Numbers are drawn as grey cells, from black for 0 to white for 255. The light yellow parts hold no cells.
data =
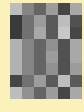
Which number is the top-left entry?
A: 189
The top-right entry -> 168
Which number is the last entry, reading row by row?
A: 168
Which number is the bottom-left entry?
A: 189
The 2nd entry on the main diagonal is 113
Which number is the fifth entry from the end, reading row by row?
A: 144
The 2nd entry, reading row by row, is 133
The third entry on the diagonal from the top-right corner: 90
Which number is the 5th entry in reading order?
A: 70
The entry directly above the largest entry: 189
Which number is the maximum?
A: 200
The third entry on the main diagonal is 168
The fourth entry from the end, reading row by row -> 101

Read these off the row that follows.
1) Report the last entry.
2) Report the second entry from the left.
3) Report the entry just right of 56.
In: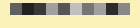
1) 136
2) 34
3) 160

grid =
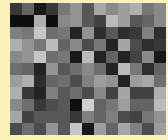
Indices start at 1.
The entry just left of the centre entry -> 110
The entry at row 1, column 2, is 100
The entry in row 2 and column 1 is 14
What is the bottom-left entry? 76
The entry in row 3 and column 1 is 128
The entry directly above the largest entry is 76
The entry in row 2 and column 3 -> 175
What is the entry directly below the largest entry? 128
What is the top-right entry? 137
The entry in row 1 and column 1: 56
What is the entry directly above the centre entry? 187
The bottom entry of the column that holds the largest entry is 24
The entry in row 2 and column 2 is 14
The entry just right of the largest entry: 100
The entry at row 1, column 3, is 24
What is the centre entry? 137
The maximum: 208
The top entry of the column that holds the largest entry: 88
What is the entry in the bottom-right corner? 157
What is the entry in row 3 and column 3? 198

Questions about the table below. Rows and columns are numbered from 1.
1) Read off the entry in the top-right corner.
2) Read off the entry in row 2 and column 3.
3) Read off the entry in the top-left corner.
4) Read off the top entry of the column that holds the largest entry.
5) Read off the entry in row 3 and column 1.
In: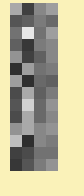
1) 158
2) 123
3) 169
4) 64
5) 114

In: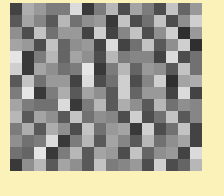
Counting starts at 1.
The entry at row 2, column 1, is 89
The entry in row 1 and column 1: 67
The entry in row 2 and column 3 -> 134
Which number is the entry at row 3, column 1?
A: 143
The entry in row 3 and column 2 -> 77
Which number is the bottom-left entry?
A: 57
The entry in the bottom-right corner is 183
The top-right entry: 153
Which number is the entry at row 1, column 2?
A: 173
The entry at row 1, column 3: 153

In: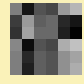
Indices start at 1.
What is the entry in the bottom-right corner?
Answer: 173
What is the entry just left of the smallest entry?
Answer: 31
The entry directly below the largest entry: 163
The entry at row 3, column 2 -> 163
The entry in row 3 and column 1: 50
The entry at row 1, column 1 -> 126
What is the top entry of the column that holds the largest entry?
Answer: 182
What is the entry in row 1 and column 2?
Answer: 21
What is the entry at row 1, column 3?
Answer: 83
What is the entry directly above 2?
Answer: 21
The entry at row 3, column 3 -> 105

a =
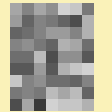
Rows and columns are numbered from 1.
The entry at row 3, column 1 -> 100
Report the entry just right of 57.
210
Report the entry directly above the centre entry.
100
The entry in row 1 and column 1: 166
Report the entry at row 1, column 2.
131
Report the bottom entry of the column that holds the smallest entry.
57
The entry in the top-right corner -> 120
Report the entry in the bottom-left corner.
77
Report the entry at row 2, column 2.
100
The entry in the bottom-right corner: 177
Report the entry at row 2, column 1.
155
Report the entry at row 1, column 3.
166
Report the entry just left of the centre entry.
187
